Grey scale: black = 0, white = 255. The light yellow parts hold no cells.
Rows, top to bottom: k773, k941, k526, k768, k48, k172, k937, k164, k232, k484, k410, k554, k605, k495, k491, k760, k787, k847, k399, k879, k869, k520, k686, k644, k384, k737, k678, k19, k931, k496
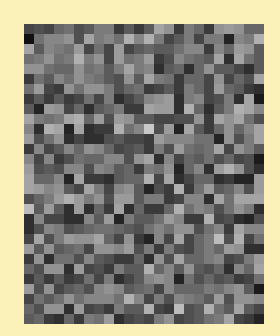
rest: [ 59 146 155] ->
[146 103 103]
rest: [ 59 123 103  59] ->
[146 155 146 103 103]
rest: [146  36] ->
[103 134  47 155 176 146  80  47]
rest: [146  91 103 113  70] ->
[146 146 134 155  80 123  59 123  80  70 103 123 103 155 146  47  47]
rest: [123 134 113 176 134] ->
[176 123  70  91 123  70 123 123  36 134 123 176]
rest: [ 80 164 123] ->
[134 113 176 134 176 123  70  91 123  70 123 123  36 134 123 176]
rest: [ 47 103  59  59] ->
[103 176 113 134 123  80 113 146 123  47]

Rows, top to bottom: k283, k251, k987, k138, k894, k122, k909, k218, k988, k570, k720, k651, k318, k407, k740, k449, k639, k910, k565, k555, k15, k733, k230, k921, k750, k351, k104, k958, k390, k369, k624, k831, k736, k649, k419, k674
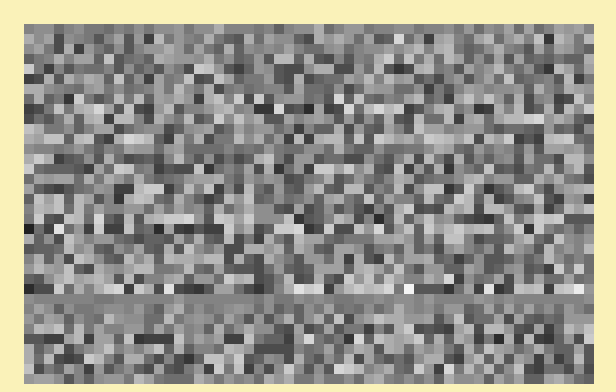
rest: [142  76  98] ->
[142 151 161  87 110 161 131 151 151 110 131  64 131  98  98 173  76 151
  98  87 161 131  87 193 161 161 131 142 151 151 110  87 110 110  98  87
 151  98 110  76 142]
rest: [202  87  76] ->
[193 184 110 214  98  76 184  87 173 184 202 202 214 151  87 202 193 161
 202 142 142 142 193  54  87  98 131 184 161  76 131  44  98 184  98 151
 193 142 151  98  76  64  54  98 193 120 161 202 193 202  87  87  87]
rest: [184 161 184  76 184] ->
[184 151  87  76 161  64 110 184 161 193]

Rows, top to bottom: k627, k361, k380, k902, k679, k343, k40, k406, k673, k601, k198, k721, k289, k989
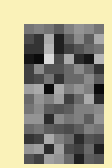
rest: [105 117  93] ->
[ 84  75  93 128 117]
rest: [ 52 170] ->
[ 32  93 138  93 170]

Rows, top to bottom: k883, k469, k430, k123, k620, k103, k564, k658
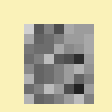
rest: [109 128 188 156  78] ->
[ 33 156]
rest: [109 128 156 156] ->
[168]
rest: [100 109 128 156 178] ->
[147]
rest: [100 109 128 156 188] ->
[128]
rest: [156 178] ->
[147]
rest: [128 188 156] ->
[ 78  33 156]
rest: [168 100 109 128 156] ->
[156 168]

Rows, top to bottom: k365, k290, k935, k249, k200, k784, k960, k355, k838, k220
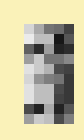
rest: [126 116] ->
[56]
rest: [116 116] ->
[136]
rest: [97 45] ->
[157  35  45]
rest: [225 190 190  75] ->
[56]
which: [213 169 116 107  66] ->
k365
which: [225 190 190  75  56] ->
k960

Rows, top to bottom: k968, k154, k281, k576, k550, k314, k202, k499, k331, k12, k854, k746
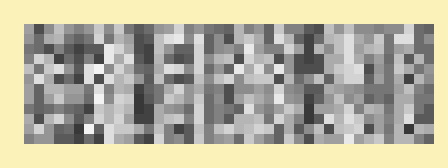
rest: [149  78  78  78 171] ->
[200 211 222  78 149 118 200 171 118 149]
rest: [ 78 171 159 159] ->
[232 159 181 200 129 181 181 129  99]
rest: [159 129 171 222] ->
[90 90]

